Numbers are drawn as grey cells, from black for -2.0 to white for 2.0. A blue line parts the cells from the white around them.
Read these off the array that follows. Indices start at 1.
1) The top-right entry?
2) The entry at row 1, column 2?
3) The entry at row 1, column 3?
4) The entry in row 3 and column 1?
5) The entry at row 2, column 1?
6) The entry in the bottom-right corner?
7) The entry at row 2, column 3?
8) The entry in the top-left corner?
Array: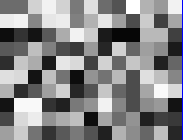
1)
1.8
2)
-0.3
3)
1.3
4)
-1.8
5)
1.7
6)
-1.4
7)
0.1
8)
-0.3

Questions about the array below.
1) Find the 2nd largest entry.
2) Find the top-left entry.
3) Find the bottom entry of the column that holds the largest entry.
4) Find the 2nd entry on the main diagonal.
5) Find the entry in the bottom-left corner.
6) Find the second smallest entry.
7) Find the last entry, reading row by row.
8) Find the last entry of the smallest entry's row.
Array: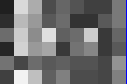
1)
1.5
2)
-1.5
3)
1.8
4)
0.9
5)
-1.0
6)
-1.4
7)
0.0
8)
-0.1
